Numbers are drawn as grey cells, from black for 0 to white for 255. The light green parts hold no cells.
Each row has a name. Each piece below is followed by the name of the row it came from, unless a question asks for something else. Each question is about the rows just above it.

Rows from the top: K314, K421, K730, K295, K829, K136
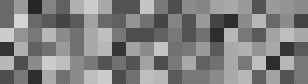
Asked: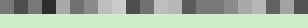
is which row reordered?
K136
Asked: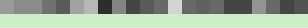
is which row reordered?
K421

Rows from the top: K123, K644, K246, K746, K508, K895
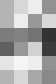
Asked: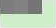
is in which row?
K246
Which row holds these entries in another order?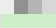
K123
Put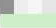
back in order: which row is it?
K508
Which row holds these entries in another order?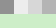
K123
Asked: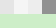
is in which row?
K508

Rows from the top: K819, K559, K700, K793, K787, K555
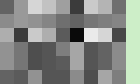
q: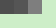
K793
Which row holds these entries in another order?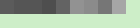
K787

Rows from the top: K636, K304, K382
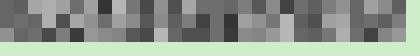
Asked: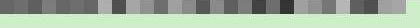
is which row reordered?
K304
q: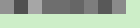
K636
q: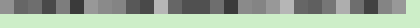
K382

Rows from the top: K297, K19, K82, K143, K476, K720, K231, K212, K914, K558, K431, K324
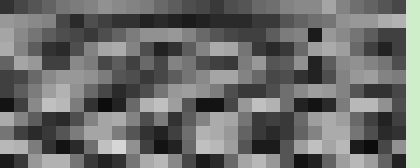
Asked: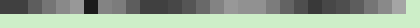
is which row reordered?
K82
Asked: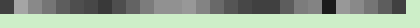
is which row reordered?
K82

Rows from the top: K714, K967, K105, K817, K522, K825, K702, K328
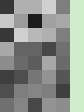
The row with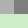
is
K105
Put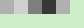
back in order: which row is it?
K714

